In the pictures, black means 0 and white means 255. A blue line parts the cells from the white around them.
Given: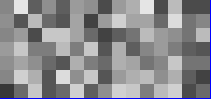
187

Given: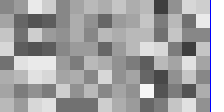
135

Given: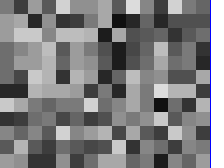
110

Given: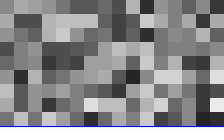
96

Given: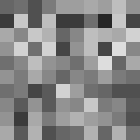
210
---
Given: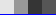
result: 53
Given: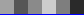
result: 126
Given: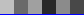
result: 139
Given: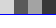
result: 163
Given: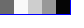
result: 152
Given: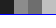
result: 110
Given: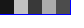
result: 172
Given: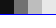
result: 189
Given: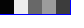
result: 156
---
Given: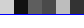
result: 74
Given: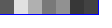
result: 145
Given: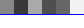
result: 79
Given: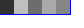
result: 109
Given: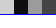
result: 15
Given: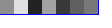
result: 57
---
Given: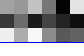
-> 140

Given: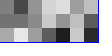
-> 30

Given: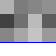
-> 166

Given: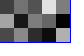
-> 44

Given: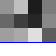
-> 169

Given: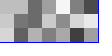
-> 168
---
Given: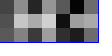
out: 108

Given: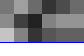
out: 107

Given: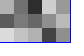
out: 153

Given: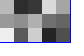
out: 165

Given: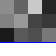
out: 37

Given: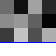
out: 40

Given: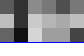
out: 120

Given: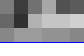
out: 91

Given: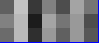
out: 117

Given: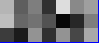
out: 159
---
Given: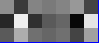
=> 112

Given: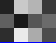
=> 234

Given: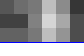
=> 190

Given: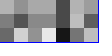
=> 22

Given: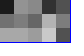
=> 156

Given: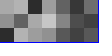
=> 88

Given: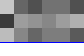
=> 125

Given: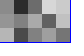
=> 129
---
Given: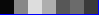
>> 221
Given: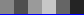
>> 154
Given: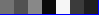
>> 136
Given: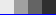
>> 100
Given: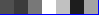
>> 120
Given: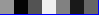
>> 83
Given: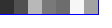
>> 184
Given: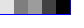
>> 156
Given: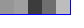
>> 60
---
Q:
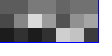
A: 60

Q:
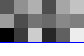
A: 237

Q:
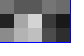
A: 46

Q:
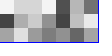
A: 164

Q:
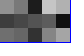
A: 165

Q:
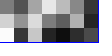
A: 74

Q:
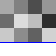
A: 210

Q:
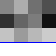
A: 204

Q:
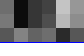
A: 87
